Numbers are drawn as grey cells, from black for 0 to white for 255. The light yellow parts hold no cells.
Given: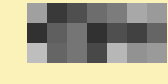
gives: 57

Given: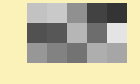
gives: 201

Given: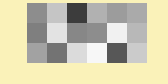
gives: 197

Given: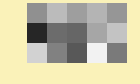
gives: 187

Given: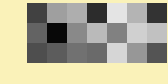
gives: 159

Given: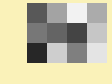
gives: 163

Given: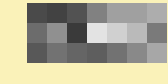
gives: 66
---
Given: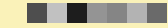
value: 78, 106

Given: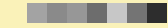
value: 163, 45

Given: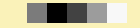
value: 123, 248

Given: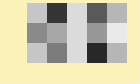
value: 198, 182

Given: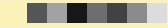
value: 86, 220

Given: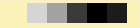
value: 213, 28
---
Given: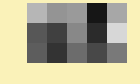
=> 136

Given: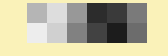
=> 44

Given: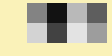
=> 18

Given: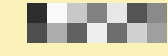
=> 231

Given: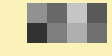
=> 104

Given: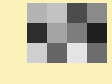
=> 164

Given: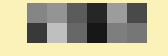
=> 38

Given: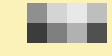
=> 212
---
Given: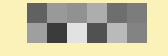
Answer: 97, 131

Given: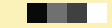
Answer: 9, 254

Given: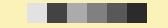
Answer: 226, 43

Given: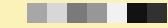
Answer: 167, 49

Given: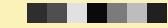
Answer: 46, 32

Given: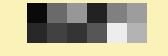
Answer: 10, 179

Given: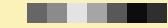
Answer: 102, 47

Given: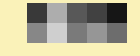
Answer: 57, 109

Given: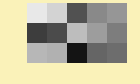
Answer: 232, 109
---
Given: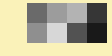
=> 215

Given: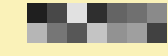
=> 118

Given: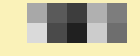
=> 74

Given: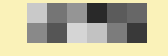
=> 85

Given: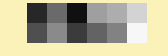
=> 138

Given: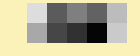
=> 70

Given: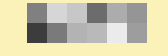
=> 122

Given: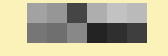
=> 111
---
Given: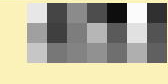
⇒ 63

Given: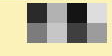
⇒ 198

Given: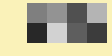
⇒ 210

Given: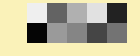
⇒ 154

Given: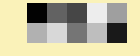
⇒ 216

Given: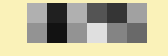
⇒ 18

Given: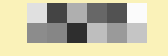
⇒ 134

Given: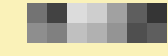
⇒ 128

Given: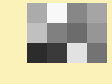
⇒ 128
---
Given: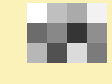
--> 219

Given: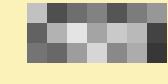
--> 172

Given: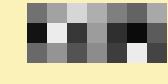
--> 236

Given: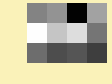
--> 85

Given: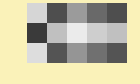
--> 112

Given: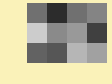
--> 182
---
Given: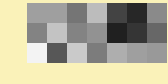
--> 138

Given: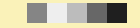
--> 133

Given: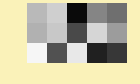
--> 156

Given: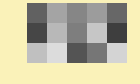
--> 134

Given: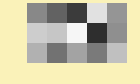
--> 149

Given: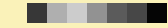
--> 91
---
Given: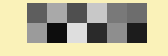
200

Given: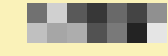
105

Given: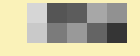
92

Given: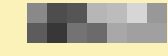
188

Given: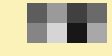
154

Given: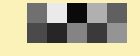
10

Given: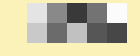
57

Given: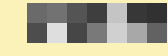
196
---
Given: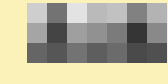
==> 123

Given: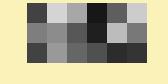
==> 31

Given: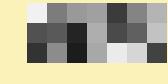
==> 74

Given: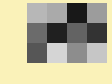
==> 32

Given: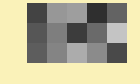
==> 60

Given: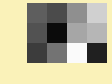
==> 11
